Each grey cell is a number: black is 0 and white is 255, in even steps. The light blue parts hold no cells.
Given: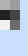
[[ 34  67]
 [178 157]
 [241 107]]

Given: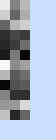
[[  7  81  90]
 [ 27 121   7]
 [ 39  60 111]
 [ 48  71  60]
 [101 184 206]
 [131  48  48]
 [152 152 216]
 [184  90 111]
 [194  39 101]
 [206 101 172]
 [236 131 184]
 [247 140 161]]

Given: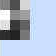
[[ 46  36 120]
 [129  78 213]
 [224  58  97]
 [255 139 160]]

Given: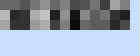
[[104 104  83 116 145 104 127  73  83 116  63 164 127]
 [164  51  51 155 173  63 127  12 104  93  93  41  73]
 [185  41  51 173 195  32 145  21 136  93 116  51  32]]

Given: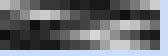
[[ 15  34  46  34  46  77 100 141 183 215 183 141 100  77  34  24]
 [ 55  34  24  34  24  24  55  67  77 110 162 204 204 162 120  77]
 [ 67 100 141 192 204 183 131  89  67  46  46  34  15  46  34  46]
 [ 77  67  55  15  46  24  55  55  67  89 131 171 204 192 151 110]
 [192 162 120  89  55  55  46  24  34  24  24  67  89 120 162 204]]

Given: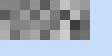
[[ 91 122 154 102 165 122  81 185 122]
 [133 133 113 145  91 145 194 165 154]
 [165 133 133 145 133 113 194  59 102]
 [175 113 154 165 102 175 204 102 113]]

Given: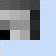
[[  0 197 168  32]
 [ 90  81  72  62]
 [112 147 147  42]
 [188 178 168  32]]
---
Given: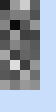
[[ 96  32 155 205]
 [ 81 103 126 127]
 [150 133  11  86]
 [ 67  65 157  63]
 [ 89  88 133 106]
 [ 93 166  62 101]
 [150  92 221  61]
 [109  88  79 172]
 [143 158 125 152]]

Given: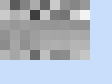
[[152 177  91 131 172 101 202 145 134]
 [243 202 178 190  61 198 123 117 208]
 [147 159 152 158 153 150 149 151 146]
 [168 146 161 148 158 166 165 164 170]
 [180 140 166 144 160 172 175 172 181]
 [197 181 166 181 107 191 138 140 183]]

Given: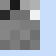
[[177 137  25 164]
 [241  40 112 114]
 [125 132 131 125]
 [112 134 121 134]
 [121 112 124 106]]

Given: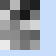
[[ 31  79 184  47]
 [117 208  74  23]
 [212 168 129 189]
 [ 96 142 139 108]
 [157 234 150 118]]

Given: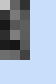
[[ 50 198  99]
 [ 85  52 122]
 [ 94  24  87]
 [ 93  45 126]
 [ 88  27  22]
 [ 66 110 105]]

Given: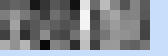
[[ 91  88 100  93  23  53  87  74  17 226 107 187 133  84 132]
 [ 88 125 150 121  93  60 111  92  60 245  66 148 165 130 132]
 [ 70  88 162  71  88 105  94  82  89 243  77 134 155 139 142]
 [ 68  64 146  45  88 141  79  70 114 197  88 118 149 145 139]
 [117 172 146 181 105   8 132 118  44 191  62 153 154 104  98]]

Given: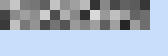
[[ 55 156 197 124 118  96 195 141 160 186  51 137  71  98  92]
 [110  68 138 159 142 205  77 176 136  48 217 152 191 158 100]
 [110  58 192 120 147  75 116  85 154 131 159  95 160  37 157]]

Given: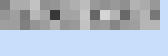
[[152 127 172 172 194 145 149 165 175 188 153 145 153 144 178 171]
 [119 149 159 123 183 165  55 163 164 197 102 213 180 104 163 180]
 [181 159 158 128 148 157 176 148 153 194 151 155 134 154 158 181]]

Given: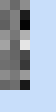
[[141 136 106]
 [ 28 103 128]
 [  4  96 127]
 [177 147 120]
 [229 163 100]
 [ 72 116 102]
 [ 56 111 106]
 [154 140 122]
 [ 24 102 110]]
